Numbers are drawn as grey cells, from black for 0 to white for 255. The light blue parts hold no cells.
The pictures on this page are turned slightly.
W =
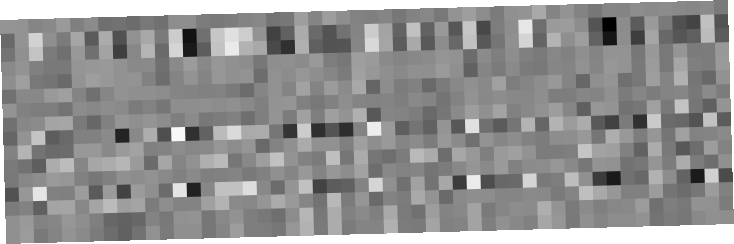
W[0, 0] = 148
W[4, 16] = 144
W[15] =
[144, 155, 121, 132, 147, 138, 123, 109, 97, 114, 145, 122, 143, 143, 119, 133, 157, 126, 125, 119, 150, 178, 122, 172, 123, 132, 132, 177, 124, 122, 164, 129, 131, 163, 127, 145, 136, 129, 166, 150, 121, 144, 133, 141, 140, 146, 115, 123, 119, 137, 144, 142]
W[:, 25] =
[130, 132, 134, 158, 160, 168, 132, 176, 131, 159, 171, 162, 131, 149, 138, 132]
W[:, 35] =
[123, 125, 117, 127, 123, 160, 141, 163, 91, 134, 154, 154, 104, 133, 134, 145]
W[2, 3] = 123
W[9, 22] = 145
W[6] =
[147, 129, 125, 125, 115, 140, 135, 141, 138, 123, 130, 118, 142, 142, 144, 140, 144, 137, 128, 147, 149, 128, 120, 129, 142, 132, 130, 132, 126, 137, 132, 116, 130, 147, 136, 141, 136, 135, 142, 125, 125, 134, 132, 144, 123, 134, 124, 132, 134, 120, 138, 124]
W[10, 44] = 129
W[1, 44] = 140
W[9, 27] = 153
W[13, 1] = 130
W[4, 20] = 140
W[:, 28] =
[119, 99, 92, 132, 137, 124, 126, 131, 95, 133, 124, 130, 112, 124, 123, 124]
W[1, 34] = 72
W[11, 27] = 136
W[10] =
[122, 114, 94, 172, 188, 134, 166, 172, 182, 154, 107, 166, 133, 145, 175, 186, 118, 136, 158, 193, 147, 130, 123, 191, 118, 171, 118, 110, 124, 185, 171, 109, 167, 152, 127, 154, 160, 146, 124, 124, 127, 197, 162, 159, 129, 98, 172, 121, 88, 109, 157, 130]
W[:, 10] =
[120, 168, 180, 138, 129, 143, 130, 148, 173, 128, 107, 146, 143, 124, 131, 145]
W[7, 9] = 143
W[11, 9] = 140
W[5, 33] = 144
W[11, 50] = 110
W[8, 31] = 148
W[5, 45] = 120
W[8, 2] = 196
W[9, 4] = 108
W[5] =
[113, 136, 136, 153, 159, 132, 112, 134, 146, 143, 143, 140, 133, 131, 129, 130, 122, 108, 133, 145, 132, 162, 132, 155, 139, 168, 101, 141, 124, 129, 105, 123, 136, 144, 137, 160, 125, 133, 141, 152, 132, 103, 143, 148, 112, 120, 158, 132, 177, 117, 104, 146]
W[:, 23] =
[157, 83, 83, 125, 134, 155, 129, 159, 84, 145, 191, 151, 92, 184, 172, 172]
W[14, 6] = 127
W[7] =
[113, 135, 139, 164, 166, 122, 103, 129, 149, 143, 148, 140, 126, 139, 120, 124, 129, 111, 127, 148, 124, 161, 127, 159, 147, 176, 88, 133, 131, 125, 105, 118, 138, 158, 144, 163, 129, 136, 145, 157, 134, 96, 151, 147, 114, 118, 160, 121, 195, 118, 96, 148]

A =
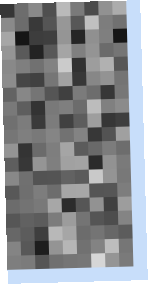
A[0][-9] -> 54
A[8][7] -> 54
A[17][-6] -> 148
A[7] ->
[121, 94, 51, 121, 127, 108, 188, 128, 139]
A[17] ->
[132, 88, 30, 148, 182, 113, 131, 189, 118]
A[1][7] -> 125
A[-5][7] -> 64
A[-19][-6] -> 79
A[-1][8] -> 122
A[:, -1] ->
[172, 113, 22, 117, 87, 116, 119, 139, 62, 160, 109, 122, 120, 125, 157, 132, 92, 118, 122]
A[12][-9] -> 136
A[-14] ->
[140, 70, 65, 118, 162, 55, 135, 147, 116]
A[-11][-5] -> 65
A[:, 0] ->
[54, 138, 166, 149, 137, 140, 99, 121, 112, 118, 148, 94, 136, 88, 108, 86, 103, 132, 126]
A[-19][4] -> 186
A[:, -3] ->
[75, 192, 144, 148, 157, 135, 109, 188, 158, 55, 105, 43, 201, 85, 146, 85, 116, 131, 214]
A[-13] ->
[99, 135, 117, 85, 64, 123, 109, 55, 119]
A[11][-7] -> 149
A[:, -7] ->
[137, 57, 61, 35, 113, 65, 117, 51, 58, 121, 107, 149, 83, 125, 121, 92, 62, 30, 85]
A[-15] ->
[137, 127, 113, 130, 203, 49, 157, 177, 87]
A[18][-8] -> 123
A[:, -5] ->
[186, 151, 149, 165, 203, 162, 64, 127, 65, 114, 165, 161, 98, 166, 44, 156, 166, 182, 117]
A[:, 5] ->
[122, 87, 38, 128, 49, 55, 123, 108, 93, 131, 91, 163, 91, 167, 86, 116, 108, 113, 119]
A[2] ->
[166, 22, 61, 63, 149, 38, 144, 127, 22]
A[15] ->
[86, 97, 92, 124, 156, 116, 85, 77, 132]
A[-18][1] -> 108

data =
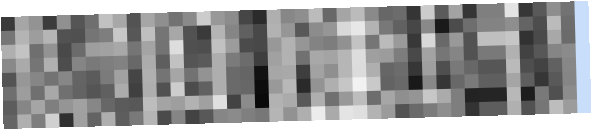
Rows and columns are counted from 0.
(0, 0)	58
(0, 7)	193
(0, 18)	43
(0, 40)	115
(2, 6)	158
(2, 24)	145
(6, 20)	171
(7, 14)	88
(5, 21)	42
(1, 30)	137
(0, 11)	143
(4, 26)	175
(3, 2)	117
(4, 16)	106
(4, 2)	134
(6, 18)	10
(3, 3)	176
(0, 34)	127
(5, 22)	147
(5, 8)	172
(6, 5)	161
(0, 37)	55
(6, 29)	149
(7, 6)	99
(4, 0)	84
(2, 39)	168
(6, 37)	29
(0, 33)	53
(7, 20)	146
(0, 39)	142
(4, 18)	18
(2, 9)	117
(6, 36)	184
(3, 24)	182
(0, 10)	166
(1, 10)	191
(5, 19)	153
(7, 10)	181
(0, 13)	138
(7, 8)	93

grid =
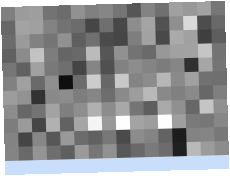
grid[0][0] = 127
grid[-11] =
[127, 155, 158, 115, 108, 145, 128, 134, 117, 86, 131, 112, 160, 152, 161, 118]
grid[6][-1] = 127
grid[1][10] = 164
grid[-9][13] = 161
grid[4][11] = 124
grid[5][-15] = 160
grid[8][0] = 125
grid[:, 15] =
[118, 105, 94, 115, 116, 111, 127, 144, 135, 120, 140]
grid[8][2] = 69
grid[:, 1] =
[155, 163, 154, 139, 97, 160, 146, 103, 154, 69, 105]
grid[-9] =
[108, 154, 129, 117, 145, 95, 112, 75, 70, 126, 162, 73, 170, 161, 63, 94]
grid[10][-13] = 110
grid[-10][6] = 70
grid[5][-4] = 138
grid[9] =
[131, 69, 135, 87, 153, 108, 97, 120, 74, 140, 132, 99, 28, 131, 133, 120]
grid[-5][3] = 137
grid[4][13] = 48
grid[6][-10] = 134
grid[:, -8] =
[117, 72, 70, 145, 130, 200, 138, 168, 254, 74, 88]
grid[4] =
[118, 97, 161, 121, 111, 69, 133, 80, 130, 141, 132, 124, 134, 48, 166, 116]
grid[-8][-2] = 197
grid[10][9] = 105
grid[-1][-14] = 148
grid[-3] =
[125, 154, 69, 177, 98, 166, 245, 153, 254, 163, 157, 254, 159, 122, 119, 135]
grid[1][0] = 104
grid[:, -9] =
[134, 111, 75, 86, 80, 103, 110, 140, 153, 120, 145]
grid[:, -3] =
[152, 217, 161, 162, 48, 160, 138, 103, 122, 131, 185]

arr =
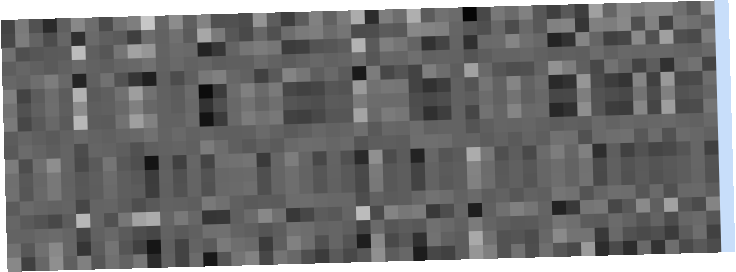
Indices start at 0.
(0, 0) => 68
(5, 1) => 67
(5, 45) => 133
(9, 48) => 107
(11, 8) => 94
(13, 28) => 93
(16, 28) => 87
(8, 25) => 111
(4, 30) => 127
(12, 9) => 92
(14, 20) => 56
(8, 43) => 99
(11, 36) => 96
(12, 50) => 82
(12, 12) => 82
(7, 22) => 72
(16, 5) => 53
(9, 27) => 94
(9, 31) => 109
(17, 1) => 64
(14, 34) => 96
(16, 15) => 122
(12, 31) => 89
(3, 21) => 98
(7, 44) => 59
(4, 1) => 98
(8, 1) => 101
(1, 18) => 103
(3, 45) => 102
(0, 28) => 109
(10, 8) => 88
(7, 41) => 143
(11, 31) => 91
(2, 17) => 117
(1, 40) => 132
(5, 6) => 90
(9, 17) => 88
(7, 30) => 48
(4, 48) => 104
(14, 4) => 92

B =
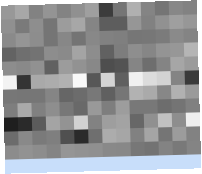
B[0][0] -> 152
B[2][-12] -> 141
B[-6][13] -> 58
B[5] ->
[243, 52, 169, 172, 177, 248, 87, 212, 96, 240, 220, 211, 132, 58]
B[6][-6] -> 118
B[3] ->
[99, 111, 115, 141, 138, 164, 141, 97, 125, 142, 134, 148, 151, 181]
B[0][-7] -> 60
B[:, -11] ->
[148, 117, 117, 141, 97, 172, 133, 142, 164, 127, 132]
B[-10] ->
[144, 122, 142, 117, 156, 167, 133, 93, 93, 150, 129, 145, 159, 151]
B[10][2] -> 141
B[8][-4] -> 144
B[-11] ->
[152, 167, 130, 148, 131, 144, 159, 60, 117, 176, 132, 117, 135, 130]
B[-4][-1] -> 128
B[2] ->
[138, 149, 141, 117, 135, 116, 136, 129, 127, 118, 119, 123, 138, 132]
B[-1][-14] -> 140
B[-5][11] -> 135
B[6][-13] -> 118
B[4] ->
[141, 137, 145, 97, 156, 146, 136, 78, 83, 133, 110, 132, 166, 155]
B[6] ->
[119, 118, 118, 133, 102, 108, 120, 96, 118, 178, 170, 135, 177, 154]
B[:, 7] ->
[60, 93, 129, 97, 78, 212, 96, 126, 158, 172, 137]
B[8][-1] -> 239
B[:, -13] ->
[167, 122, 149, 111, 137, 52, 118, 170, 42, 137, 146]
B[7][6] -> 153
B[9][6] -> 111
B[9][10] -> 165
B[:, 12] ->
[135, 159, 138, 151, 166, 132, 177, 116, 142, 156, 121]
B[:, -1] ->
[130, 151, 132, 181, 155, 58, 154, 128, 239, 130, 132]
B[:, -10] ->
[131, 156, 135, 138, 156, 177, 102, 119, 147, 80, 149]
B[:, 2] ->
[130, 142, 141, 115, 145, 169, 118, 128, 91, 122, 141]
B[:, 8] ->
[117, 93, 127, 125, 83, 96, 118, 157, 163, 166, 136]
